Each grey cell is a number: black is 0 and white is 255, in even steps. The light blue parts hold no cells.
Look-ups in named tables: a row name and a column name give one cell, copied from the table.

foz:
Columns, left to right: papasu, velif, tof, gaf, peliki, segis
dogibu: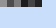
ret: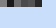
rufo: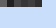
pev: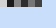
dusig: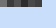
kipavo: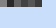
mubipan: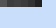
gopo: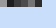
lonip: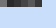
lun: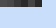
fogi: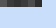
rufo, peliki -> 63
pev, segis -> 65
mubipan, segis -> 33
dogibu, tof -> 123
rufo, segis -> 47
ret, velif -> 25
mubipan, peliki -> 50
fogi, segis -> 45
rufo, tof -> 69
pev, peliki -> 118
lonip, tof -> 52
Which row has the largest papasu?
pev

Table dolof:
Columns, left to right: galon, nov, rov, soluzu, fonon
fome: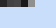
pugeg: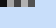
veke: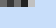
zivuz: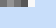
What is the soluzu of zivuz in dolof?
87
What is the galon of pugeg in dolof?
15
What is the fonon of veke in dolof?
192
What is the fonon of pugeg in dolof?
82
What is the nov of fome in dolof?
66
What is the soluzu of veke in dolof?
34
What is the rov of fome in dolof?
70
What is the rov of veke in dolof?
112

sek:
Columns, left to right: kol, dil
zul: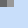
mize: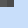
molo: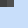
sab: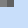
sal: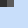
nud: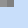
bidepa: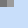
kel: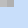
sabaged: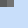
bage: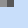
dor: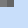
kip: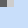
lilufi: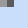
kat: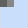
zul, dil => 153
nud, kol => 146
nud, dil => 128
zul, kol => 104
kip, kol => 96
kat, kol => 96
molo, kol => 65
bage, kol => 145
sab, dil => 97
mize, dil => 75
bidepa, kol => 119
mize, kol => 87
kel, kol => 189
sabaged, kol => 93
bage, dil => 88

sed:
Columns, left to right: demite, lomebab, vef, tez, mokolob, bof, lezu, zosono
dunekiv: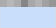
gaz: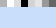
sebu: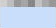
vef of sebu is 151
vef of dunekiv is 171
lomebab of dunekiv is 183
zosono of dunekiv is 150
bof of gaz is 228
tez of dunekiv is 133
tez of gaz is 0

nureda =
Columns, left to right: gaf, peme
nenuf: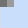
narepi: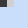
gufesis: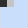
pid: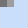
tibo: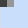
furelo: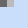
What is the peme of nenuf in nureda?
155
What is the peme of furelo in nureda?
187
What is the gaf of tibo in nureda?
63
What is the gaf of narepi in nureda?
57
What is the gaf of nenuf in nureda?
114
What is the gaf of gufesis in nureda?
46
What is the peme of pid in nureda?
158
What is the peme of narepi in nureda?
209
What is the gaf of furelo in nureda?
104
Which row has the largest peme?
narepi

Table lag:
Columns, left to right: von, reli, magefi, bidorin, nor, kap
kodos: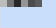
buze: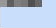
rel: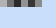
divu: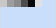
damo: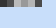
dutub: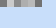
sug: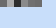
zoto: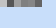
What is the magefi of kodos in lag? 41
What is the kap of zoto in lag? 100
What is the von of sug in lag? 107
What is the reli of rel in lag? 111
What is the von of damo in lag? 52
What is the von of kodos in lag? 188
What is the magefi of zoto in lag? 160
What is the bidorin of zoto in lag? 128
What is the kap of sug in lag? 108
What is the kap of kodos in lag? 91
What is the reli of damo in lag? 81
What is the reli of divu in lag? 157
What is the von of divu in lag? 200
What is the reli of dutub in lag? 203
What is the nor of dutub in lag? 185
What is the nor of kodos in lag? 76
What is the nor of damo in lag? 181
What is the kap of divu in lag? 224

